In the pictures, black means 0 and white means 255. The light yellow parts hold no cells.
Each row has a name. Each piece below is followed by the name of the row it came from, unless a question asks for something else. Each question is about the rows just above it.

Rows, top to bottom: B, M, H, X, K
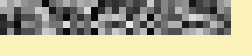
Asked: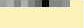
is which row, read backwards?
B
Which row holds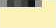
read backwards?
B
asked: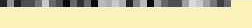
H
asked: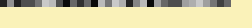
K
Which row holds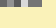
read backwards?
X
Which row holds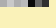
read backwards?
H

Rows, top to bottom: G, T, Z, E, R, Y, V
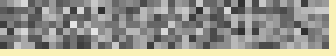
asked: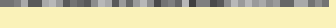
Z
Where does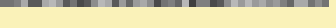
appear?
Y
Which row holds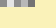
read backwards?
R
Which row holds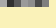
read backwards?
R

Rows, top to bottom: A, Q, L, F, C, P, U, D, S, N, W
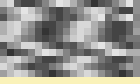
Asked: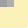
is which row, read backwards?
P
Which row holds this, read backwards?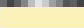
U
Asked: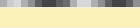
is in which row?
F
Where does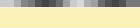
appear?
P
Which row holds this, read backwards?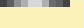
F

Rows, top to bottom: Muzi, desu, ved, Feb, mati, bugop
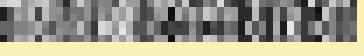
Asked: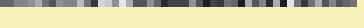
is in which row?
mati
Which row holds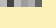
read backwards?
bugop
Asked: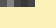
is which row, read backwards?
Feb
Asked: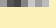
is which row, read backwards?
desu

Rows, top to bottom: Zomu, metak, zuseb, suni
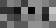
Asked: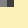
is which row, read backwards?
zuseb
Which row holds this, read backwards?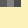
suni
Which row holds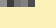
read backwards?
Zomu
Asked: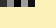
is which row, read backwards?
metak
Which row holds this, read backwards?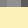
suni

